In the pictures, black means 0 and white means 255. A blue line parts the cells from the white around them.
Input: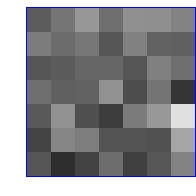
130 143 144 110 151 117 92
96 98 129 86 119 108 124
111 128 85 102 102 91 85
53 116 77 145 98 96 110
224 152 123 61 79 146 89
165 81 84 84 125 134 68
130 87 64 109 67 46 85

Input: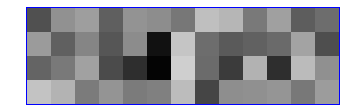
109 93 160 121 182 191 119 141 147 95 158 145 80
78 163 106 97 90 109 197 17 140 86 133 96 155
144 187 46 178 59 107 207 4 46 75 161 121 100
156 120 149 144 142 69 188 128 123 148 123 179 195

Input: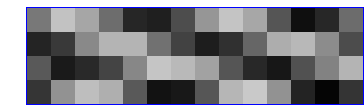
108 39 15 85 167 196 150 77 31 38 109 166 194 120
76 140 184 173 102 48 29 66 113 180 180 137 57 36
180 130 81 23 40 85 162 185 197 135 68 41 26 89
52 5 35 146 201 182 86 24 18 89 175 190 146 53

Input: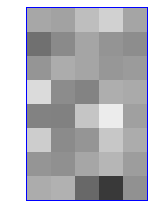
165 209 190 162 167
141 148 165 138 112
155 151 165 172 149
170 174 131 140 219
160 236 197 129 130
172 199 149 139 205
157 182 166 144 149
145 57 104 177 172

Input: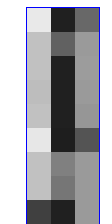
104 32 233
154 97 193
156 32 193
154 32 189
150 32 193
84 30 231
154 128 193
154 118 193
154 32 64

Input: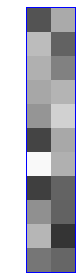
170 83
98 188
129 176
180 167
209 149
168 68
176 249
99 63
98 144
52 182
102 118

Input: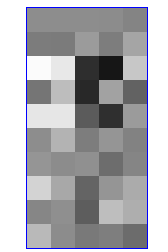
132 140 141 141 141
165 125 155 123 124
199 22 46 232 251
98 162 40 189 117
155 47 91 230 230
130 149 125 179 141
133 109 144 140 149
171 149 100 168 211
174 190 93 143 134
108 126 121 140 185

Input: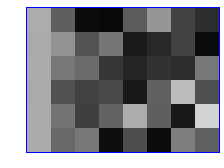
45 66 150 92 9 11 95 172
11 66 40 26 118 83 147 170
119 45 50 36 54 107 119 171
79 188 97 24 72 66 81 170
210 24 95 172 98 63 116 171
96 126 11 77 13 119 104 171

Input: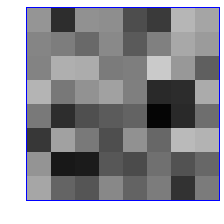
165 182 58 77 142 145 45 149
155 168 128 90 137 105 125 133
95 152 202 126 123 172 175 131
171 44 41 127 161 146 120 180
110 41 5 99 91 79 45 121
179 186 103 145 78 121 161 55
103 82 112 75 87 27 24 148
123 50 124 99 136 85 100 166
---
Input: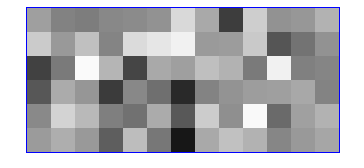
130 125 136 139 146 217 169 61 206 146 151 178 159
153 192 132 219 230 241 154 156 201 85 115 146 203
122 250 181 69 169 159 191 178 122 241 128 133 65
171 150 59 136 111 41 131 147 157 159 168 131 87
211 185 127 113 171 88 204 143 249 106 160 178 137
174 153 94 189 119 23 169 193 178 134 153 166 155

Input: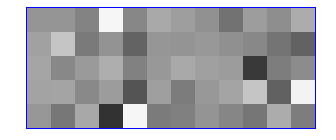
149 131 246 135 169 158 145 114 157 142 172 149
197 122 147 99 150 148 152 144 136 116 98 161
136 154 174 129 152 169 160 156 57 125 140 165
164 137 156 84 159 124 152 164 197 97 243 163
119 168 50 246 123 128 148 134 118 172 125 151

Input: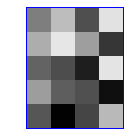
189 79 226 126
230 158 54 173
77 30 228 99
94 80 15 157
2 69 185 86

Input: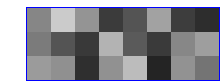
203 148 59 84 162 61 45 134
84 57 179 90 58 135 158 123
144 47 145 188 36 146 116 155

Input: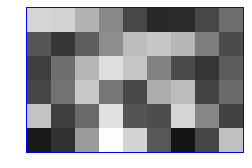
211 178 136 71 41 42 71 109 213
55 94 142 189 198 182 125 75 86
111 182 222 197 131 75 53 92 62
114 200 119 71 173 188 68 106 69
62 105 225 84 77 214 135 65 196
49 155 253 212 87 21 70 193 25

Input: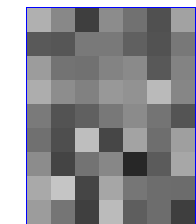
136 62 140 113 80 162 176
86 121 121 96 82 120 89
115 113 131 138 88 131 156
141 129 152 146 186 134 173
83 96 120 139 116 84 122
78 190 70 163 110 159 112
68 115 135 39 91 167 140
197 69 166 118 109 108 169
117 63 187 94 109 62 156
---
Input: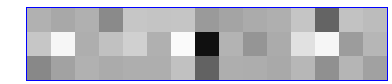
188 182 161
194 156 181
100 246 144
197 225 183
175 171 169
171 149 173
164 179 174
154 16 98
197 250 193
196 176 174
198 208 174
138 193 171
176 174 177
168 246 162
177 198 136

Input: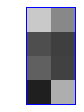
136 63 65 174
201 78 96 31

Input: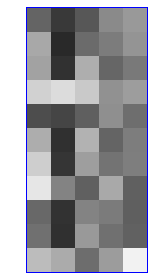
153 148 121 157 110 125 126 96 95 97 242
138 124 102 145 143 100 115 169 123 112 156
87 107 174 201 95 178 158 96 131 153 109
57 41 49 220 69 48 53 131 50 48 171
100 168 162 209 77 173 206 230 104 112 188

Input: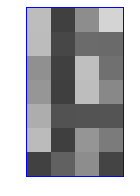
212 106 112 136 84 123 68
141 107 191 189 83 149 141
64 71 64 63 82 63 97
189 188 144 150 173 187 65

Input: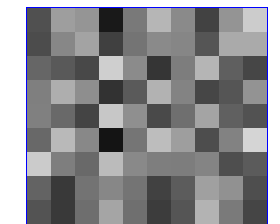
204 170 70 147 82 213 91 78 69
148 170 95 85 96 130 78 145 122
66 85 181 70 164 77 132 160 179
138 134 125 131 111 158 125 92 85
182 138 53 178 73 189 126 65 60
121 116 139 90 143 117 137 116 111
25 64 207 50 199 20 187 135 165
149 163 72 142 68 136 105 115 110
158 135 89 174 105 185 126 57 57
80 76 102 127 128 104 203 99 83

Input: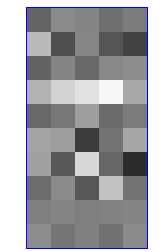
123 67 141 168 124 166 44 116 133 139
111 85 136 248 107 115 102 194 130 114
133 134 104 225 158 60 216 87 127 129
139 79 132 211 119 157 87 138 132 117
100 186 98 179 104 164 160 108 127 140

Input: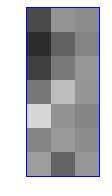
141 131 151 149 134 141 151
148 98 121 189 145 154 100
74 44 63 120 214 132 157
